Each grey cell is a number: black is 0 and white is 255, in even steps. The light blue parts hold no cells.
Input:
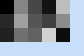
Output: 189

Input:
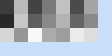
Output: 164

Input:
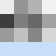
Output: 242

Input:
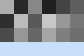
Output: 95

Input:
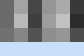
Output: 57

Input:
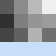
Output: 239

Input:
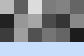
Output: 101

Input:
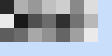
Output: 221

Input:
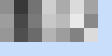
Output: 163
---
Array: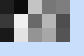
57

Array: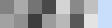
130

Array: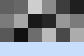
123

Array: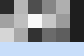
161

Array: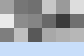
234

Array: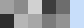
161

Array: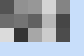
109

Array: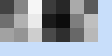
111

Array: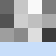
82
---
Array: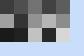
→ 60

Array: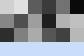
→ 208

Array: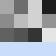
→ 168

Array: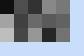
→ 16

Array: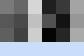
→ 122

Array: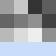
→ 158

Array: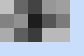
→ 193
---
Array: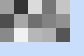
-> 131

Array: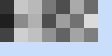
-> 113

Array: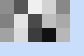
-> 190

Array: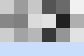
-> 33

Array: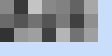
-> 64

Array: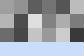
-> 173

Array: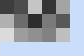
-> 122

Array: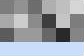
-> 197

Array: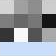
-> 119

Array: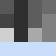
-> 93
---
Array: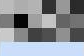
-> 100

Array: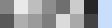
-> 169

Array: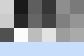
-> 128

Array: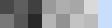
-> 195

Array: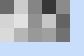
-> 198

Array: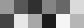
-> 245

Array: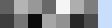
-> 40

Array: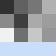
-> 170

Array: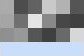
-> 71
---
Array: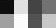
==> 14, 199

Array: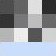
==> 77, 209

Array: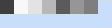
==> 63, 126

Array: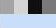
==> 164, 121

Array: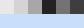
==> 232, 62

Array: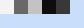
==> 243, 56

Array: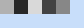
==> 177, 135

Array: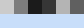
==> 203, 96

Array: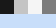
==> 24, 124

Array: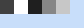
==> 64, 199
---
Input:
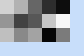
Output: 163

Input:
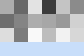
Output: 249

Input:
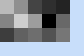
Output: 110

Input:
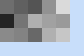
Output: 104

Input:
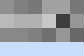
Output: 128

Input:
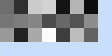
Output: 169

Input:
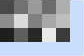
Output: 39

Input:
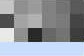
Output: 41
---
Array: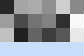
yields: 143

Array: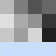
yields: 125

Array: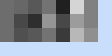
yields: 32

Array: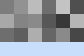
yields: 110

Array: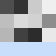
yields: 51

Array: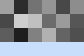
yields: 149

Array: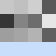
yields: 192

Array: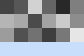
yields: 101

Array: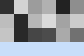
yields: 177
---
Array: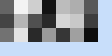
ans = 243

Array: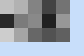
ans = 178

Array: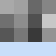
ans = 161

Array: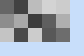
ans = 66

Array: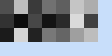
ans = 189

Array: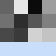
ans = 230

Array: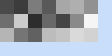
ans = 60

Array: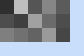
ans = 190
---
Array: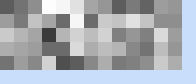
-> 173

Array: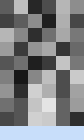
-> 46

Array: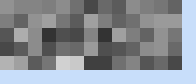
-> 72

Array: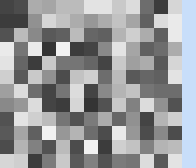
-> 227

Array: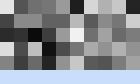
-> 162

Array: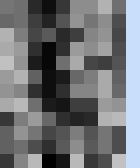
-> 193

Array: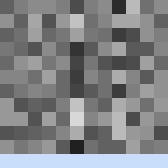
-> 126
